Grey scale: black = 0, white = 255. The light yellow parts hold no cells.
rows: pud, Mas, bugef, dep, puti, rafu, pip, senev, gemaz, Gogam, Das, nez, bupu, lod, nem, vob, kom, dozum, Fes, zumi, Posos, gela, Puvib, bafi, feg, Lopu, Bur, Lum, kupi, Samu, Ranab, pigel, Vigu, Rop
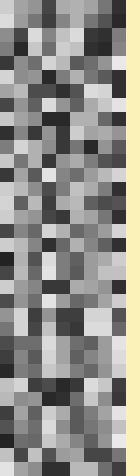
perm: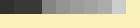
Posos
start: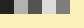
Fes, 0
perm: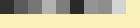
rafu

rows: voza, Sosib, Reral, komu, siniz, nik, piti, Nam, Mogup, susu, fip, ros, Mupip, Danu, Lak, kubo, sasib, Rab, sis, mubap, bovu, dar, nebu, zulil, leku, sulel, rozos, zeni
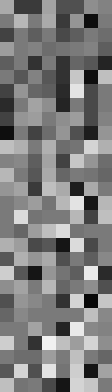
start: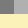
fip, 2
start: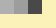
Rab, 0

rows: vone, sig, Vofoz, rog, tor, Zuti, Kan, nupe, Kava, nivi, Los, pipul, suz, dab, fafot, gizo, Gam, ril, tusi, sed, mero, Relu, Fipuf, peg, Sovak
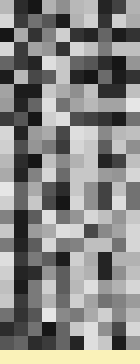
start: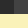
peg, 0
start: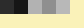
vone, 1
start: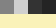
Vofoz, 3
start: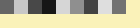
fafot, 1
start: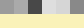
nivi, 2
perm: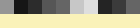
tor

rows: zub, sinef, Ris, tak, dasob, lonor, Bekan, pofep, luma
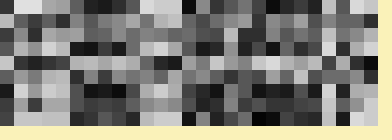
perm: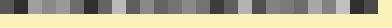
Ris
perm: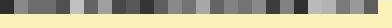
lonor

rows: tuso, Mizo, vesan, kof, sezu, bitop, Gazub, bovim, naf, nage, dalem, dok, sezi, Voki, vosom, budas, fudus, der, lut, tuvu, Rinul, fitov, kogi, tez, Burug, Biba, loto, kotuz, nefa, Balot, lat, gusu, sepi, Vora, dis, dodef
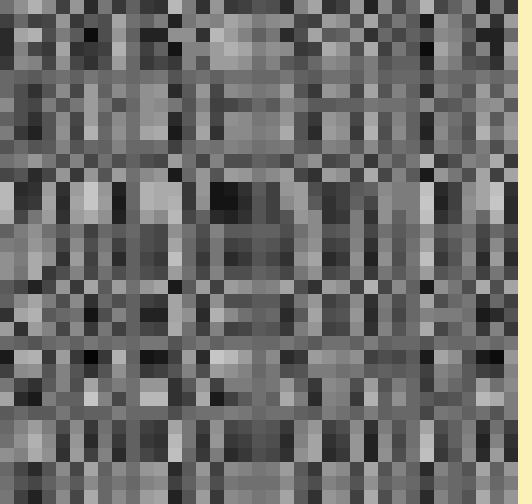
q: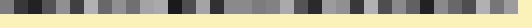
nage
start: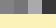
dok, 33
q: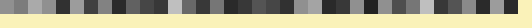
lut
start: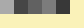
tez, 30
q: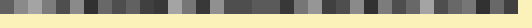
fitov
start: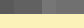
bovim, 23

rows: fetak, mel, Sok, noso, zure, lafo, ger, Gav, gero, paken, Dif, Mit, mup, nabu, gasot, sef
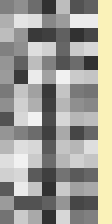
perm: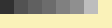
fetak
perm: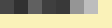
Sok
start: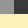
Sok, 1

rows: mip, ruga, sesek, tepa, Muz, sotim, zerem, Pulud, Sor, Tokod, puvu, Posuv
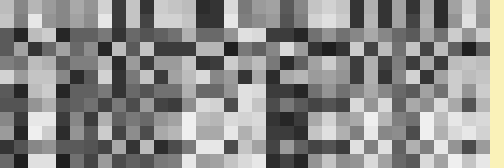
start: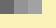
Sor, 10
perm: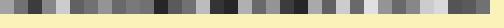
zerem
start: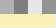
puvu, 29
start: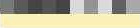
Pulud, 20
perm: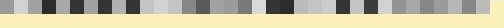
mip
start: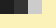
tepa, 23

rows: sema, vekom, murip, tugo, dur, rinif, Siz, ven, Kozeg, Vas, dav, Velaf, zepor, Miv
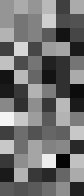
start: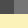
dur, 1
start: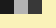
zepor, 0
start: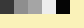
Velaf, 0
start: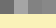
dav, 1
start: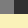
Siz, 3

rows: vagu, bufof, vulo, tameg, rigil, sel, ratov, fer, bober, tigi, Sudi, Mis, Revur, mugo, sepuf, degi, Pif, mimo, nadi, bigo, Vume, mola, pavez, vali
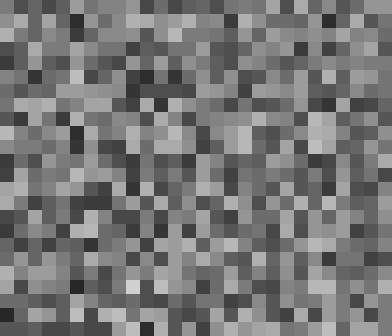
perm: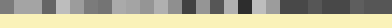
vali
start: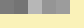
Revur, 3
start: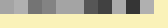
fer, 2

